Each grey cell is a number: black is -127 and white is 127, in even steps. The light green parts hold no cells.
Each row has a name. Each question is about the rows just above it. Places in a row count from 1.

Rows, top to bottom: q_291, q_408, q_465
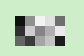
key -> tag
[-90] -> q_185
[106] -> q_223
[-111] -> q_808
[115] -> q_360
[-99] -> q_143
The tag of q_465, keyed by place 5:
q_143
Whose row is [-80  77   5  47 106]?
q_408
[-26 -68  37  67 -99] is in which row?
q_465
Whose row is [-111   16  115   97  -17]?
q_291

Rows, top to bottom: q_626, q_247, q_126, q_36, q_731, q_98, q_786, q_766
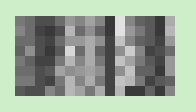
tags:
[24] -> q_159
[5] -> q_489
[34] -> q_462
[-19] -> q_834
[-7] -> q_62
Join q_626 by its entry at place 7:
q_489
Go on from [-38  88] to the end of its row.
[-19  43 -29 -60  15  76   5 -60 -49 -19]
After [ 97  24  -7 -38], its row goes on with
[-70  54]
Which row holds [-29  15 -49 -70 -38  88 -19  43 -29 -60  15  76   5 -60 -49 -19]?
q_36
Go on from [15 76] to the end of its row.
[  5 -60 -49 -19]
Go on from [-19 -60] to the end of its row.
[-70 -49  54 -19  15 -29 -70  97  24  -7 -38 -70  54]
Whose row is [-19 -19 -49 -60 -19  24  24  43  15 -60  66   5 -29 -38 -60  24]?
q_126

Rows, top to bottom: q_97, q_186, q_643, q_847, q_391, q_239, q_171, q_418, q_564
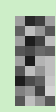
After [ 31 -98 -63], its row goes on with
[62]
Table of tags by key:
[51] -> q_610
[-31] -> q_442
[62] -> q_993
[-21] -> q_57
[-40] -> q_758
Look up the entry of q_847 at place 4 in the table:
q_442

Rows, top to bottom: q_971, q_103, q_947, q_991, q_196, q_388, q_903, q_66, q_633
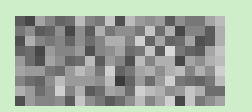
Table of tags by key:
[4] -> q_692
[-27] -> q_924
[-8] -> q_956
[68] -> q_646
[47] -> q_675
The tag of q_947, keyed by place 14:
q_924
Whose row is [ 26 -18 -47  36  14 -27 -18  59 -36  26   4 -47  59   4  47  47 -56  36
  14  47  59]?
q_196

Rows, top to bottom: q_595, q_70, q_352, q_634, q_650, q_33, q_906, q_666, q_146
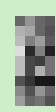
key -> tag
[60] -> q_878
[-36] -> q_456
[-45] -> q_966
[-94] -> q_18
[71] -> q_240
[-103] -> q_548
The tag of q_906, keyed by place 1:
q_966
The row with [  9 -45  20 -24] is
q_666
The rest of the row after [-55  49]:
[-12]
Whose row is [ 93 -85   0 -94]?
q_634

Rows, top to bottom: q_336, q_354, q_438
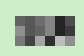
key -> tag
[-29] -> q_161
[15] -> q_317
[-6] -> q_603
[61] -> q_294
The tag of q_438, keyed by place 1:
q_603
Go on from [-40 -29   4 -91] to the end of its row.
[-69]

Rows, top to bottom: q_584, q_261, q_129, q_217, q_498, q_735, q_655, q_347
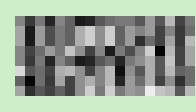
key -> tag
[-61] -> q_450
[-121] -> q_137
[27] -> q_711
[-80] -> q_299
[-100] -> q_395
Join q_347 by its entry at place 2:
q_299
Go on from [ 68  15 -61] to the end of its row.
[   4 -100   -6  -49    4   78 -121   56  -61   36]
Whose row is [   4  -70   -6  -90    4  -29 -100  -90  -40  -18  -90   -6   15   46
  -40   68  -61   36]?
q_498
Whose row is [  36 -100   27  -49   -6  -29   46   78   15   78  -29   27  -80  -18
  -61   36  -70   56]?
q_129
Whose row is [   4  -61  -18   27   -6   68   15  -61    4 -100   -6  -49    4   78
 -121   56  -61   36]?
q_217
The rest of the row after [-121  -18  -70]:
[ 36 -61  15  46   4  56 -90  27 -18  46 -61  15 -80 -18]

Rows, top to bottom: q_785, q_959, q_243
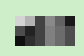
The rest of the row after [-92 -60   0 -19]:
[-50]
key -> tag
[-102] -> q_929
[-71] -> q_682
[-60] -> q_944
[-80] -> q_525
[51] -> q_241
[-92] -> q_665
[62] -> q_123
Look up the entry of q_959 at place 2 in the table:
q_665
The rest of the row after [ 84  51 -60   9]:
[ -29 -102]
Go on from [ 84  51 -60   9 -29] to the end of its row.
[-102]
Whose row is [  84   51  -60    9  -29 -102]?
q_785
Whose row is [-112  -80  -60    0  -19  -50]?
q_243
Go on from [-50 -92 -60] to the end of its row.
[  0 -19 -50]

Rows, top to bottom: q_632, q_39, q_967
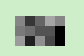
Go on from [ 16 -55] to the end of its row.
[-126]
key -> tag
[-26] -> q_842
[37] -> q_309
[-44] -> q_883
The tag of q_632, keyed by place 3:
q_842
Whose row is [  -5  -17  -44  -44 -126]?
q_39
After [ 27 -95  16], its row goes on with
[ -55 -126]

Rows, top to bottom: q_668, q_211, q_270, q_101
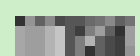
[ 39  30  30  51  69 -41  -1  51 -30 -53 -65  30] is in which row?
q_270
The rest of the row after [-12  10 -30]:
[-12]
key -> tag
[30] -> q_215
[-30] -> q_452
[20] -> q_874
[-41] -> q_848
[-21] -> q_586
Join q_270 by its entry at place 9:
q_452
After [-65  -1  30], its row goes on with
[-30 -77  30]
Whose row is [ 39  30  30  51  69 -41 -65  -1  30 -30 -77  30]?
q_211

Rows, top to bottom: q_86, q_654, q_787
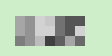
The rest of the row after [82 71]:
[-13 -42 -42]
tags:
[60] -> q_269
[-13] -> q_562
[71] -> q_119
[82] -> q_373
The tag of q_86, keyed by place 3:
q_373
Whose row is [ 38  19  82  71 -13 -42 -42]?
q_86
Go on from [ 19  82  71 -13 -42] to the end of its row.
[-42]

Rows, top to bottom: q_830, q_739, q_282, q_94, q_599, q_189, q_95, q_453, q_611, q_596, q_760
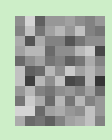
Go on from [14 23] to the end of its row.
[  2  33 -21]
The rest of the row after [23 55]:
[  2 -10  14  23   2  33 -21]
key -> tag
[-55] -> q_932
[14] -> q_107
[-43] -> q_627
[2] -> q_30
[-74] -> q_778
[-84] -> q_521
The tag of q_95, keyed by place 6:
q_932

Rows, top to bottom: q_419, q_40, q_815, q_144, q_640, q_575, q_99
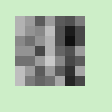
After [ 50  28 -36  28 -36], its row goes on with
[-46  -4]
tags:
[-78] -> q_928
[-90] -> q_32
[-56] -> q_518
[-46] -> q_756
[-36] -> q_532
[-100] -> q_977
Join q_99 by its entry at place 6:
q_32
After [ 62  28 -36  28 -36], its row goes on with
[-78  38]
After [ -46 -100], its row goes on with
[-56]
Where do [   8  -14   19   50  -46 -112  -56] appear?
q_815
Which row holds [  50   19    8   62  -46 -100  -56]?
q_40
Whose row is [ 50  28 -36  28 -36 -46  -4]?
q_419

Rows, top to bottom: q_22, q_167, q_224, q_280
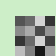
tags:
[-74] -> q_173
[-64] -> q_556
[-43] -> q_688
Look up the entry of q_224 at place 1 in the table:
q_173
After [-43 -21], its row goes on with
[ 83 -74]
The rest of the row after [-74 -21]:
[ 83 -64]

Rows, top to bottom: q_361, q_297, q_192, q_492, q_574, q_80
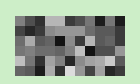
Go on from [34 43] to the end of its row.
[ 74 -37]
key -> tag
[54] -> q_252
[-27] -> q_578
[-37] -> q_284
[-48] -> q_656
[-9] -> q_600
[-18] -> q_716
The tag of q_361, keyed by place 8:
q_600
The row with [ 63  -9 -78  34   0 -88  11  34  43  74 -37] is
q_574
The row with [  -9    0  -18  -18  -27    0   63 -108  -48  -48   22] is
q_492

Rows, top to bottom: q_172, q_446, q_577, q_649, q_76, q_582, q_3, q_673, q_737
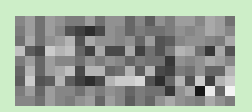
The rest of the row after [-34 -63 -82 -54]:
[ 52  75  75  87 -44 -82 -25  52 -44  75 -63  52  75]
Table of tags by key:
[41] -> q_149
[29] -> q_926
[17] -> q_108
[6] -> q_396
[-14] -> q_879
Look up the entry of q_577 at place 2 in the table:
q_149

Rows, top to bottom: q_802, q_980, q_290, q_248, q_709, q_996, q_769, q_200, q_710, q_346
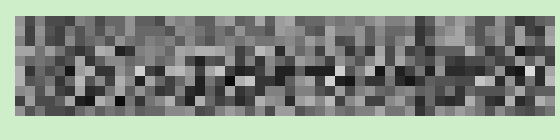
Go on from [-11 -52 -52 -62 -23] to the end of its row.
[  0 -32 -11 -23   0 -32 -23 -23   9   9  18 -52 -43   0  28   9 -32   9
 -52  28  28 -43 -23 -11  18 -11 -23   0   0  37 -11 -11  18 -74 -43  18
   0  28   9 -11 -43   9 -23 -43 -52 -32 -11]
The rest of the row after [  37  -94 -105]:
[  47   18 -115  -11  -74  -11    9   47  -43  -94   47  -23  -62  -43
  -84  -62   47   18    9  -84   28   47    9   57  -62    9   37  -62
  -62    9   28  -23  -84  -23  -74  -84  -74   47  -11  -74  -84   47
  -84  -62   47   18]
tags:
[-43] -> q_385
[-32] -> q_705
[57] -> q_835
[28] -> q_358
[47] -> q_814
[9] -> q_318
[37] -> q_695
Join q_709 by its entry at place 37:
q_814
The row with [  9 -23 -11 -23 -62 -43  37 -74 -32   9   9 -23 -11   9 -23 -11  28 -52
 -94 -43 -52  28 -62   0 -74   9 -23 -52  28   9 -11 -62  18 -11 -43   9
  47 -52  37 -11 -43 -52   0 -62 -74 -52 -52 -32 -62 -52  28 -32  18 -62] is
q_709

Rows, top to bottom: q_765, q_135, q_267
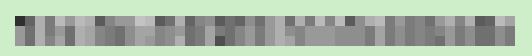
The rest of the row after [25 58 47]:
[-36   5  25  25  67  58 -36 -15  47 -27   5  14 -36 -15 -27  14 -15  25
  47 -15  47  -4  58   5  58 -36  14  47  58  -4  25  -4   5 -15  25  47
   5  47 -36 -27  58  36]
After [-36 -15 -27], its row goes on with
[ 14 -15  25  47 -15  47  -4  58   5  58 -36  14  47  58  -4  25  -4   5
 -15  25  47   5  47 -36 -27  58  36]
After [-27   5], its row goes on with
[ 14 -36 -15 -27  14 -15  25  47 -15  47  -4  58   5  58 -36  14  47  58
  -4  25  -4   5 -15  25  47   5  47 -36 -27  58  36]
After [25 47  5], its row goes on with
[ 47 -36 -27  58  36]
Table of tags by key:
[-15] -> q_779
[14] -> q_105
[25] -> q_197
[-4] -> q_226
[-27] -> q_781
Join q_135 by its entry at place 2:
q_779
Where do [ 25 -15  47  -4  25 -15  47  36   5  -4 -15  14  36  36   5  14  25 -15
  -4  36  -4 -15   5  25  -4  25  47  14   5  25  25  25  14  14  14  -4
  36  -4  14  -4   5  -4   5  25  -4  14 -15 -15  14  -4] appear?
q_135

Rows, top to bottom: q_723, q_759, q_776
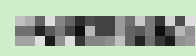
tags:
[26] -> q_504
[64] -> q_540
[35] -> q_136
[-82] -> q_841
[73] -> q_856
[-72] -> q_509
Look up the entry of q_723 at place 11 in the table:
q_504
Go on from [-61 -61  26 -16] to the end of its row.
[ 73  -6 -72  82 -50  94]

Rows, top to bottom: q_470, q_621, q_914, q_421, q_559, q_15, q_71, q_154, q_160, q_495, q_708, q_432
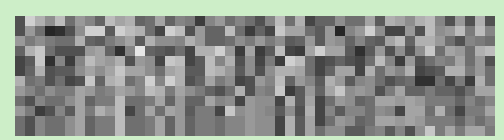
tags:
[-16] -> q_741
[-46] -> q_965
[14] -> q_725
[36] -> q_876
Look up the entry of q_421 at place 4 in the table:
q_741
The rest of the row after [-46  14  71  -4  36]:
[-4 36 36 -4]
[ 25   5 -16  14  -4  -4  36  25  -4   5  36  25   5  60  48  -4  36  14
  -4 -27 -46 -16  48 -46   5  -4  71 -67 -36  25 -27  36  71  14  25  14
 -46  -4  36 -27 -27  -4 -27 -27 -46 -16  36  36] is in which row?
q_154
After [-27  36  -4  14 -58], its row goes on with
[-46  25   5  60 -27  25   5 -36  48  25 -36   5  14 -16 -46 -27 -16 -79
 -79 -16 -58  -4 -67  48 -16]
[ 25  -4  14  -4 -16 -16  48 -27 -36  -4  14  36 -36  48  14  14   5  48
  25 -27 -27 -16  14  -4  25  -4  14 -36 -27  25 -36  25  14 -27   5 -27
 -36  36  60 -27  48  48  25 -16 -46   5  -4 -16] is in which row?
q_914

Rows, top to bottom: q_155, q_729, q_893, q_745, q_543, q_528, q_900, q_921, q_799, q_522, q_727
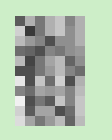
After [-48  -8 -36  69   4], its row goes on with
[69]
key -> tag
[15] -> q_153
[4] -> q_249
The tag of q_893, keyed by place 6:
q_153
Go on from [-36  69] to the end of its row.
[ 4 69]
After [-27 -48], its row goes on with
[ 4 -8 15 25]
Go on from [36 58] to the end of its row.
[-27  15]
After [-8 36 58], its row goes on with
[-27  15]
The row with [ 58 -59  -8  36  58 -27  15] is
q_543

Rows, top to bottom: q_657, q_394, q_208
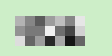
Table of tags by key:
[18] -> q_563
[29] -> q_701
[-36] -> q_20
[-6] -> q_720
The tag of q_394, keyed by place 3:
q_720
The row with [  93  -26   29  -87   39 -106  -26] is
q_208
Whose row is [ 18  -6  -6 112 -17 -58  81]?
q_394

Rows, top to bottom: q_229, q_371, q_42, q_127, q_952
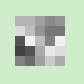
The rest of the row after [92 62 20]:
[-8 -8]
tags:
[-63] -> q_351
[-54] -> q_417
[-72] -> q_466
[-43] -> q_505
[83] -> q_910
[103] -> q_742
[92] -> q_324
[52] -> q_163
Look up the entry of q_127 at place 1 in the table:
q_351
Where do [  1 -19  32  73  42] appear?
q_952

